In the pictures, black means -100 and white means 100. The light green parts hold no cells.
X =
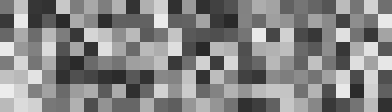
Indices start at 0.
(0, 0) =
-7
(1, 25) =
11
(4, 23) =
-8
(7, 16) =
-10
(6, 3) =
27
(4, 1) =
68
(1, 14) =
28
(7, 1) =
72
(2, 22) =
-57
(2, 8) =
11
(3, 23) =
11
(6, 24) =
83
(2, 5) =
-57
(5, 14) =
-61
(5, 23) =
26
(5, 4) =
-62
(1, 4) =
-67
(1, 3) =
-29
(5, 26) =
69
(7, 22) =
6
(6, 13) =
60
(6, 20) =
54
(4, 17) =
-35
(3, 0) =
83
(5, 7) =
-61
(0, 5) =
-2
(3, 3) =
72
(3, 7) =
75
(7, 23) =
-56
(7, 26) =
47
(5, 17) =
-49
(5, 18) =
-57
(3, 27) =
-31
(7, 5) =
39
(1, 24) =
-48
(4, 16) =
69
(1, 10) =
-23

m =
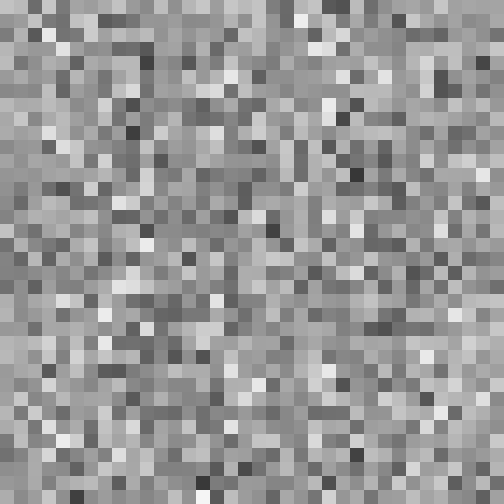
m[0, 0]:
52
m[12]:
[17, 19, 16, 27, 30, 22, 28, 42, 21, -18, 63, 1, -5, 31, -21, -5, 5, 2, -22, 3, 45, -14, 39, 17, 49, -57, 28, -4, 33, 5, -11, 32, 31, 30, 80, 12]
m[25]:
[44, 33, 14, 54, 1, 65, 31, 54, 33, 43, -24, 7, -33, 12, -36, 17, 50, 21, 24, 0, 3, 31, 48, -8, 6, 3, 36, 20, 6, 27, 83, 22, 42, 51, 18, 33]
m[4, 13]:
-32
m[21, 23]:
19
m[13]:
[14, -3, 19, -14, -37, -10, 61, -20, 13, 26, 66, 7, 31, 29, 0, 14, -1, -27, 11, 11, -3, 61, 22, 28, -21, -13, 1, -19, -30, 48, 10, 6, 28, 1, 32, 19]
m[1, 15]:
17
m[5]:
[21, 33, 17, 22, -14, 43, 20, -8, 27, 44, -5, 22, 12, 50, 19, 42, 81, 42, -25, 13, 12, 21, 23, 33, 76, -16, 27, 78, 20, 28, 56, -35, 14, 27, 15, 2]
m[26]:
[21, 31, 36, -30, 24, 49, 9, -28, -31, -3, 10, 23, 48, 34, 35, 14, 77, 24, 13, 32, 9, 40, 58, 82, 20, 9, -8, 45, -5, 42, 31, -10, 44, 19, 34, 25]
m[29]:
[43, -4, 59, 12, -15, 22, 18, 60, -11, 25, -8, -12, -17, 11, -13, 7, 3, 20, 3, -17, 7, 22, -15, -12, -11, 47, 15, 16, 54, 42, 34, 82, -17, 48, 37, 18]
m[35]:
[36, 9, 23, 55, 12, -50, 10, 22, 9, 18, 5, 14, 49, 15, 92, -30, 48, 22, 14, -20, 32, 15, -8, 65, 18, 33, -8, 22, 24, 48, 29, 37, 12, 7, -25, 26]
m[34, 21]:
20
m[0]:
[52, 46, -15, 55, -5, 29, 23, 34, 52, 21, 8, 48, 13, 43, 55, 23, 55, 46, 53, -1, -17, 43, 53, -30, -36, 47, -14, 12, 26, 30, 20, 55, 26, 30, 28, 29]
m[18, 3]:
-22
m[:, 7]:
[34, -28, 26, 13, 26, -8, -5, 64, 47, -5, 12, 64, 42, -20, 0, 13, 7, 1, -29, 8, 35, 45, 85, 12, 82, 54, -28, 28, 30, 60, 52, 47, 1, 56, 24, 22]
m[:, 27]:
[12, 25, 13, 12, 30, 78, 45, 34, -1, 50, -21, -31, -4, -19, 34, 5, 18, -17, 18, 9, -22, 30, -8, -37, 31, 20, 45, -20, 63, 16, 27, 4, 39, 7, -2, 22]
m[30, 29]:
-7
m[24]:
[42, 37, 46, 65, 12, 48, 0, 82, -14, -12, -16, 0, -16, 29, 63, 26, 24, 42, 27, 28, -15, 21, 31, 16, 12, 36, 29, 31, 18, 54, 46, 44, 29, 64, 49, 37]
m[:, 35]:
[29, 32, -10, 55, 27, 2, 14, 19, 45, 12, 27, 49, 12, 19, 50, 40, 45, 21, 5, 23, -13, 53, 29, 56, 37, 33, 25, 58, 8, 18, 12, 58, 35, 42, -13, 26]
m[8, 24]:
-44
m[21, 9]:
-12
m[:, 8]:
[52, -21, 47, -17, 44, 27, 49, -2, -10, 23, 1, -8, 21, 13, 77, -23, 38, 22, 10, 28, 78, 22, 25, 26, -14, 33, -31, 46, 10, -11, 33, 29, 74, 38, -27, 9]
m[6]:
[7, 10, 7, 49, -20, 23, 14, -5, 49, 70, -11, 26, 22, 32, 62, 72, -11, 49, 23, 19, 5, 21, 17, 13, 13, 46, 44, 45, 24, 13, 65, -34, -24, 21, -9, 14]
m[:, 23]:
[-30, 52, 46, 73, 25, 33, 13, 84, 75, 10, -31, 52, 17, 28, 36, 74, 19, -23, 51, 1, -8, 19, 2, 31, 16, -8, 82, 35, 61, -12, 31, 1, 30, 25, -38, 65]
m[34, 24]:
31
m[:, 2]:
[-15, 52, -30, 19, 12, 17, 7, 35, 7, 30, 19, 30, 16, 19, 25, 39, -11, 7, 44, 9, -24, 31, 20, -12, 46, 14, 36, 15, 6, 59, -6, 4, 33, 34, 33, 23]
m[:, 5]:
[29, 51, -5, 25, -23, 43, 23, 9, 25, 14, 55, 52, 22, -10, -13, 37, 4, 35, 11, 22, 0, 52, 16, 38, 48, 65, 49, 18, 25, 22, 34, 61, 5, -23, 40, -50]
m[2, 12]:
30
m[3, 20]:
16
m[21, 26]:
52

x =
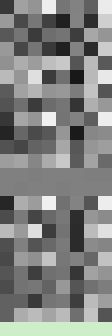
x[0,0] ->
-56
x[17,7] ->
4
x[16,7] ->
76
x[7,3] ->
-15
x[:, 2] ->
[16, -7, -54, -8, 22, 75, 41, -54, 17, -42, -22, 5, -1, 0, 22, -46, 75, -34, 13, -51, -7, -55, 47]
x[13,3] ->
0
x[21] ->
[-24, -23, -55, -8, -5, -51, 47, 24]
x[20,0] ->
-40
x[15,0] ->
-40
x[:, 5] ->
[2, 3, -52, 3, -33, -81, -3, -59, 2, -80, -32, -29, 0, 0, 3, -65, -66, -66, 1, -58, -33, -51, -13]
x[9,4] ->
18
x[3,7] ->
60
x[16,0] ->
46
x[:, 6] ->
[-25, -65, 31, -66, 46, 45, 53, 37, -26, 6, 18, 28, -1, 0, -33, 18, 47, 9, -19, 27, -11, 47, 53]
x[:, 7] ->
[84, 62, 17, 60, -30, 82, -33, 19, 86, 9, 24, -17, -1, 0, 86, 9, 76, 4, 52, 16, -2, 24, -34]
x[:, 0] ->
[-56, 21, -31, 20, 14, 46, -29, -35, -57, -72, -36, 23, 0, 0, -70, -40, 46, -38, -43, -33, -40, -24, -24]
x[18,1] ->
22
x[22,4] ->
46
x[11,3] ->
34
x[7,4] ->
-8
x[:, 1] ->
[26, -43, -8, -44, 36, 18, 27, -12, 30, -19, -45, 29, 0, -1, 36, -4, 21, 0, 22, -10, -10, -23, 35]
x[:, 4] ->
[-8, -75, -9, -75, 57, -12, 19, -8, -9, 18, 31, 57, 0, -1, -11, -6, -10, -4, -7, -9, 19, -5, 46]
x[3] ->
[20, -44, -8, -55, -75, 3, -66, 60]
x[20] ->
[-40, -10, -7, -22, 19, -33, -11, -2]
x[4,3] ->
49

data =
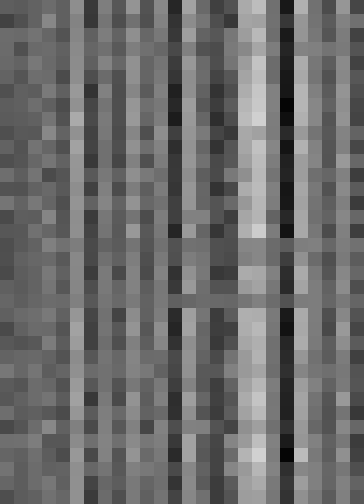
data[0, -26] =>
-26
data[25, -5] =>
18
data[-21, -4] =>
-12
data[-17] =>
[-42, -27, -22, -5, -24, 6, -53, -4, -43, 3, -41, 2, -61, 14, -6, -56, -52, 34, 31, 1, -65, 33, -5, -33, 6, -19]
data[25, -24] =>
-18
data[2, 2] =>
-10
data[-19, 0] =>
-39
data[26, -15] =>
-23
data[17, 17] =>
5
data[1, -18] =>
-39
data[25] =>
[-22, -19, -18, -22, -35, 10, -32, -9, -19, 4, -16, -15, -42, 15, -22, -42, -10, 21, 40, -11, -67, 18, -11, -28, -3, -50]
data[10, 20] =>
-84
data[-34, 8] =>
-22
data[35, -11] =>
-53
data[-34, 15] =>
-32
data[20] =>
[-25, -29, -22, -8, -32, 5, -39, -5, -21, 2, -27, -6, -55, 20, -14, -35, -35, 21, 28, -7, -67, 29, -2, -23, 10, -39]
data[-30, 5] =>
20
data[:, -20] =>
[-55, -57, -25, -20, -25, -39, -60, -45, -42, -48, -47, -55, -30, -49, -23, -54, -47, -42, -43, -53, -39, -31, -45, -49, -49, -32, -16, -32, -56, -29, -42, -13, -43, -19, -47, -54]
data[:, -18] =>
[-32, -39, -22, -30, -19, -37, -39, -38, -38, -40, -38, -45, -24, -40, -22, -29, -30, -29, -24, -43, -21, -18, -47, -31, -38, -19, -18, -35, -42, -18, -31, -13, -34, -31, -27, -38]
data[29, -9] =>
27
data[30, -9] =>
13
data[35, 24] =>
0
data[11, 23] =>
-34
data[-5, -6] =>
-79
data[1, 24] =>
2
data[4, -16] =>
-21
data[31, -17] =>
8
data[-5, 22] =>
1
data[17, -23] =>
0
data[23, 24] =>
20
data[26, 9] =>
3
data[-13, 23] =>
-43
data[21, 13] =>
-19
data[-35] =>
[-48, -37, -23, 6, -25, 3, -57, -8, -39, -11, -37, 2, -60, 10, -8, -39, -56, 29, 26, -11, -57, 18, -10, -29, 2, -12]
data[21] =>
[-20, -26, -20, -15, -17, 0, -31, -8, -18, -4, -23, -5, -25, -19, -15, -18, -19, -8, 0, -15, -36, -3, -2, -20, -5, -21]
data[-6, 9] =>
1
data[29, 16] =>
-26
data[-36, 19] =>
-12
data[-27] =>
[-38, -30, -31, 7, -22, 14, -48, -6, -40, 5, -38, 11, -50, 17, -4, -46, -55, 32, 26, -3, -67, 20, -9, -31, 3, -22]
